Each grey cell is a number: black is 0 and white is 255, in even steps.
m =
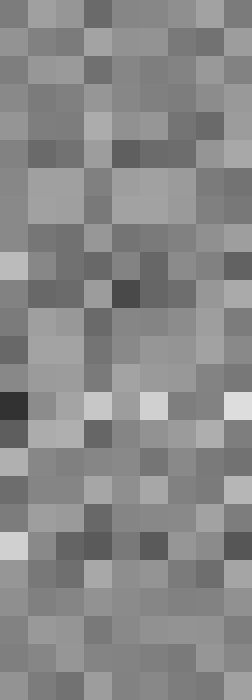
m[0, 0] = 124
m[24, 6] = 125
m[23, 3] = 132
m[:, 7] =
[162, 114, 153, 140, 106, 149, 123, 128, 144, 129, 151, 158, 162, 131, 130, 174, 122, 123, 162, 139, 110, 130, 146, 150, 121]
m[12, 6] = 148
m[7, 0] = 137
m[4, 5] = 150
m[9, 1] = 135
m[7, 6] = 154
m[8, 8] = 158
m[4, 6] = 116
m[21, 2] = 133
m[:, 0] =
[124, 147, 126, 137, 149, 130, 135, 137, 137, 187, 130, 123, 104, 136, 50, 94, 176, 109, 124, 208, 150, 143, 130, 127, 147]
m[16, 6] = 137
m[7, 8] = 120
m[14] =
[50, 140, 164, 199, 157, 208, 126, 130, 221]
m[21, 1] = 128
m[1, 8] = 157
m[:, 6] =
[143, 121, 131, 125, 116, 109, 155, 154, 129, 139, 110, 140, 148, 152, 126, 155, 137, 129, 137, 150, 123, 129, 147, 122, 125]
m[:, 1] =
[160, 129, 151, 123, 126, 106, 160, 161, 118, 135, 104, 159, 163, 155, 140, 172, 135, 133, 158, 137, 120, 128, 153, 134, 124]
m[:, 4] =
[134, 146, 134, 135, 145, 95, 158, 162, 116, 131, 73, 134, 137, 163, 157, 133, 137, 143, 133, 121, 142, 139, 137, 131, 130]
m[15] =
[94, 172, 175, 102, 133, 146, 155, 174, 126]
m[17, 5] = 167
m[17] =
[109, 133, 133, 166, 143, 167, 129, 123, 182]
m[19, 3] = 90
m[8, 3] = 151
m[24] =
[147, 124, 114, 157, 130, 136, 125, 121, 161]
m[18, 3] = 104

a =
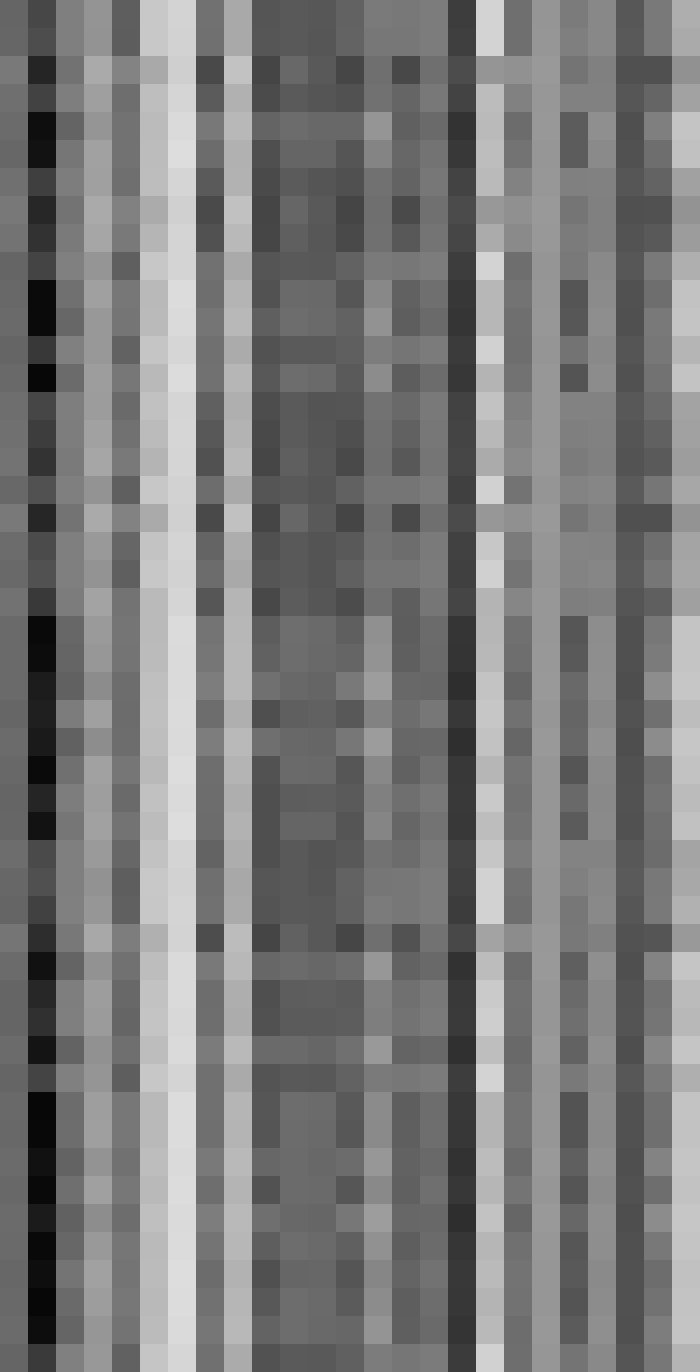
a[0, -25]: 101
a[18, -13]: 69
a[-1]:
[101, 58, 128, 152, 97, 197, 214, 112, 171, 82, 90, 89, 96, 124, 118, 123, 59, 209, 110, 150, 116, 137, 85, 119, 180]
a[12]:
[101, 56, 128, 152, 98, 197, 214, 112, 171, 82, 90, 90, 95, 125, 117, 123, 59, 209, 110, 149, 115, 137, 85, 119, 181]
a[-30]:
[108, 75, 127, 153, 102, 195, 212, 100, 173, 80, 89, 84, 89, 114, 109, 122, 65, 199, 123, 150, 132, 131, 88, 110, 164]
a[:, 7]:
[113, 112, 73, 91, 120, 108, 90, 74, 81, 113, 110, 117, 112, 113, 96, 88, 81, 109, 73, 100, 108, 86, 116, 118, 125, 109, 125, 110, 109, 108, 99, 111, 113, 77, 121, 109, 110, 123, 112, 112, 111, 121, 110, 125, 116, 108, 113, 118, 112]
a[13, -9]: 55
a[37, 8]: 185
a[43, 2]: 97
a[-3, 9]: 88
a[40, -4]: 139
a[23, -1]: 196
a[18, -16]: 69
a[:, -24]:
[71, 77, 37, 66, 14, 18, 63, 39, 50, 68, 10, 10, 56, 7, 70, 61, 51, 81, 38, 75, 81, 57, 9, 12, 28, 31, 26, 10, 37, 18, 74, 80, 65, 45, 17, 39, 48, 20, 68, 7, 8, 17, 9, 27, 9, 14, 7, 13, 58]
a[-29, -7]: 116
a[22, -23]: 103
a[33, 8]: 188
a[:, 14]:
[120, 119, 72, 101, 96, 103, 99, 74, 88, 119, 97, 94, 117, 93, 105, 97, 88, 117, 73, 109, 117, 94, 93, 95, 104, 109, 103, 97, 111, 102, 108, 119, 119, 82, 98, 112, 115, 100, 119, 94, 95, 98, 96, 103, 94, 100, 94, 95, 118]
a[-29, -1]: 166
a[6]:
[112, 63, 125, 160, 111, 189, 213, 90, 178, 74, 91, 85, 80, 113, 99, 119, 67, 186, 130, 151, 128, 129, 86, 99, 161]
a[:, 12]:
[98, 99, 70, 81, 104, 85, 80, 69, 73, 98, 86, 98, 95, 90, 85, 79, 73, 97, 69, 89, 96, 76, 95, 101, 121, 88, 119, 86, 90, 85, 88, 98, 97, 70, 109, 91, 93, 112, 98, 89, 87, 108, 86, 119, 96, 85, 91, 103, 96]
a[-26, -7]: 110
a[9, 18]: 110
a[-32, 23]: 118
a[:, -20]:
[200, 200, 169, 190, 187, 188, 189, 171, 181, 199, 185, 186, 197, 185, 193, 187, 180, 199, 170, 195, 199, 186, 186, 187, 191, 192, 190, 185, 193, 188, 194, 200, 199, 176, 189, 194, 196, 189, 199, 185, 185, 189, 185, 191, 186, 187, 185, 187, 197]
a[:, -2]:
[121, 121, 80, 101, 127, 110, 99, 81, 89, 121, 110, 121, 119, 114, 106, 97, 90, 118, 80, 110, 118, 95, 119, 123, 141, 112, 140, 110, 114, 110, 108, 120, 121, 85, 131, 114, 117, 134, 121, 112, 111, 131, 110, 140, 120, 109, 114, 125, 119]
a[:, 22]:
[87, 89, 80, 86, 79, 81, 86, 80, 83, 87, 81, 80, 85, 81, 88, 85, 83, 90, 80, 88, 90, 85, 80, 80, 78, 82, 78, 81, 82, 81, 88, 90, 86, 82, 79, 83, 84, 78, 87, 81, 81, 79, 81, 78, 80, 81, 81, 80, 85]
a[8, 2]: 122
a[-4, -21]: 116
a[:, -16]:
[85, 86, 69, 75, 100, 79, 74, 69, 70, 85, 82, 95, 82, 88, 77, 73, 70, 85, 69, 80, 85, 72, 93, 97, 112, 79, 111, 82, 79, 79, 79, 86, 84, 69, 103, 79, 81, 106, 84, 86, 85, 103, 82, 111, 94, 80, 88, 99, 82]
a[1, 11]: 86
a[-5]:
[106, 9, 103, 153, 118, 186, 219, 116, 183, 94, 109, 106, 96, 145, 94, 107, 54, 182, 112, 151, 86, 142, 80, 120, 196]
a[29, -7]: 115
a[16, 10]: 95
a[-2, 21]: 143
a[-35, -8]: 194
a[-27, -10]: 107
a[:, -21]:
[94, 93, 131, 110, 114, 114, 111, 129, 121, 95, 119, 117, 98, 119, 106, 113, 121, 95, 130, 102, 95, 115, 117, 116, 109, 108, 109, 118, 106, 115, 103, 94, 96, 125, 113, 104, 101, 111, 94, 119, 119, 113, 119, 109, 118, 116, 119, 115, 97]
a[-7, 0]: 104

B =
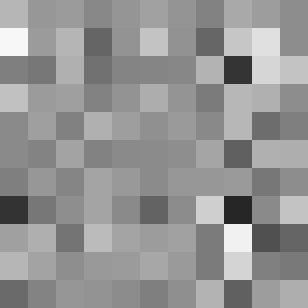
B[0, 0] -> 182
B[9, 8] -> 212
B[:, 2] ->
[155, 181, 176, 159, 129, 163, 133, 142, 116, 142, 150]
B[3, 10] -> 141
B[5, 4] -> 138
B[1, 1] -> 155
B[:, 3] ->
[136, 101, 113, 130, 176, 130, 164, 164, 187, 153, 147]
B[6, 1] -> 151
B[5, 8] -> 96
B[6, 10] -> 141
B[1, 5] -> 195
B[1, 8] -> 198
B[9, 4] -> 155
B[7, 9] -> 138
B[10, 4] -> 140
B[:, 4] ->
[149, 147, 132, 147, 158, 138, 153, 138, 164, 155, 140]
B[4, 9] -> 109
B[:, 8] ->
[169, 198, 52, 183, 183, 96, 154, 38, 241, 212, 96]
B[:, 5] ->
[161, 195, 133, 173, 144, 139, 139, 99, 156, 167, 127]
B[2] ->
[127, 119, 176, 113, 132, 133, 135, 179, 52, 214, 195]
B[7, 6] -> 140
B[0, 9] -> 157
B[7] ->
[51, 119, 142, 164, 138, 99, 140, 207, 38, 138, 195]
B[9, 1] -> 163
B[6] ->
[127, 151, 133, 164, 153, 139, 151, 151, 154, 119, 141]
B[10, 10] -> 174
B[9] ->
[182, 163, 142, 153, 155, 167, 154, 123, 212, 128, 121]
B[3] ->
[193, 155, 159, 130, 147, 173, 148, 123, 183, 176, 141]

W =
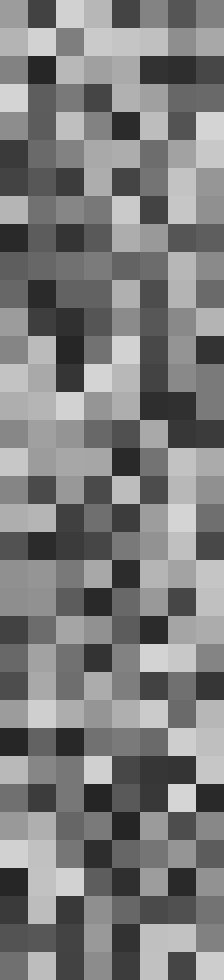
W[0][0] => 156
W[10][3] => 98
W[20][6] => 163
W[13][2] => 53
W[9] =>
[94, 103, 113, 123, 99, 108, 183, 138]
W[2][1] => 38
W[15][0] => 135
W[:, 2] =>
[209, 126, 184, 121, 191, 130, 60, 134, 52, 113, 98, 48, 38, 53, 210, 148, 167, 152, 64, 59, 121, 92, 165, 113, 110, 173, 40, 119, 119, 102, 118, 210, 57, 67, 66]
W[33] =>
[83, 87, 67, 153, 50, 192, 194, 129]
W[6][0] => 67
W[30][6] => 149
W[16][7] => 171
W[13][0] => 195
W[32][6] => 80
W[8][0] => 41
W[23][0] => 104
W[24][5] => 66
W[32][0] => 58
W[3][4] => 177
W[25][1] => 207
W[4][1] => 92
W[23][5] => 211
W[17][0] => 133
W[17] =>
[133, 74, 152, 74, 189, 76, 184, 144]
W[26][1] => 98
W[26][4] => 122
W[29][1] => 175
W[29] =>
[153, 175, 102, 122, 37, 155, 77, 136]
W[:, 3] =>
[183, 202, 160, 69, 130, 169, 173, 120, 89, 123, 98, 85, 114, 212, 149, 104, 166, 74, 111, 70, 168, 41, 145, 51, 172, 149, 113, 208, 37, 122, 45, 93, 143, 153, 140]
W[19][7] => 72
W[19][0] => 82
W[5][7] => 200
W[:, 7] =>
[128, 168, 71, 105, 212, 200, 150, 144, 94, 138, 106, 180, 51, 122, 122, 59, 171, 144, 111, 72, 197, 192, 172, 132, 54, 183, 191, 198, 41, 136, 92, 146, 115, 129, 205]

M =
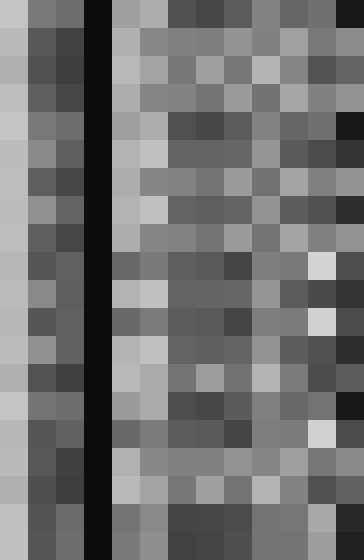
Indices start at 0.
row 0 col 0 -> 196
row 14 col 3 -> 13
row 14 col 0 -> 196
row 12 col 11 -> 81
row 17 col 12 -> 98
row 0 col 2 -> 109
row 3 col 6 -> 131
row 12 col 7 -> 94
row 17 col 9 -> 180
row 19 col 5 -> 143
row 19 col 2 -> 109
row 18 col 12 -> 40
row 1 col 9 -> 129
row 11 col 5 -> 123
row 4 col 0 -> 196
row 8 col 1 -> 95
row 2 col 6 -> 119
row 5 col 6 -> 99
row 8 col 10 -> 164
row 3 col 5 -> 133
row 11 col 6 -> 93
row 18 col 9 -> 116
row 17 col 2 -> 62
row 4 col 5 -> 174
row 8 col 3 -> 13
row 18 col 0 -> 192
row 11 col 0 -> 183
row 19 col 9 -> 116
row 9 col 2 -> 97
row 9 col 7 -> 90
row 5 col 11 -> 75
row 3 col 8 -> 154
